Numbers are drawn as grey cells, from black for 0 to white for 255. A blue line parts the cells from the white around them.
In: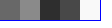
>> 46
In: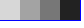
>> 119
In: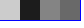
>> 132
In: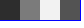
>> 242
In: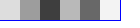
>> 62
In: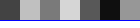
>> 122
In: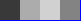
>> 209
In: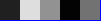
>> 146
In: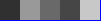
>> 105
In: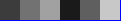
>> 161
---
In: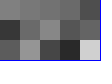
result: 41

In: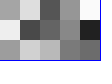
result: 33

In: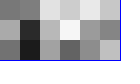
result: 27

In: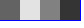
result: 52

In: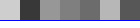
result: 56

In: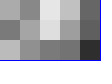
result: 46

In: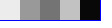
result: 8

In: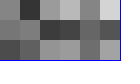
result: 52

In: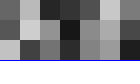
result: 23

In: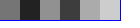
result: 34
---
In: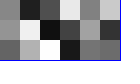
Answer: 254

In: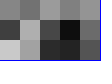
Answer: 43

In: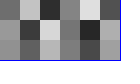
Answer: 183

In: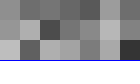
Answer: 175

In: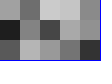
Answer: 153

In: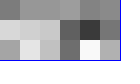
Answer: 193

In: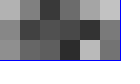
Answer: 94

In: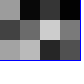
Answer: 38

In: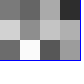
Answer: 87
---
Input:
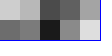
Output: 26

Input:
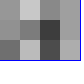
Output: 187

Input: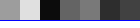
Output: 121

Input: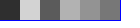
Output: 178

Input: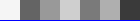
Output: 122

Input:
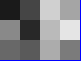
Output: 90
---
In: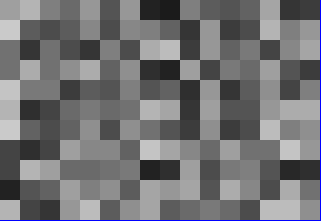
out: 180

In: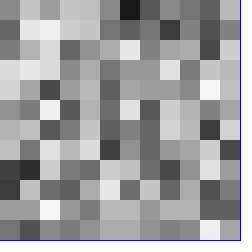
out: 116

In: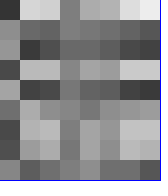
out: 134

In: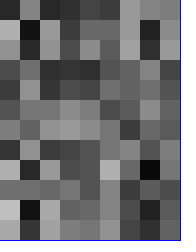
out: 169

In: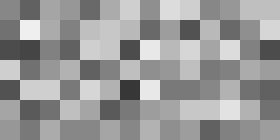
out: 151

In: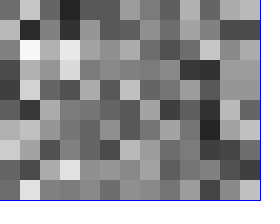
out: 109
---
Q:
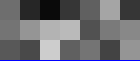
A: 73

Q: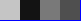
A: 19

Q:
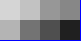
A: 115

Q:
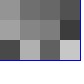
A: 176

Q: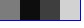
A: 13

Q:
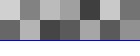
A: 180

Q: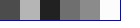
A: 181

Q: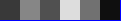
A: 134
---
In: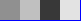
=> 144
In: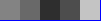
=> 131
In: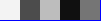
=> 243
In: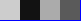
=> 205
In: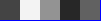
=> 68
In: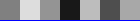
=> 128
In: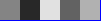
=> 132
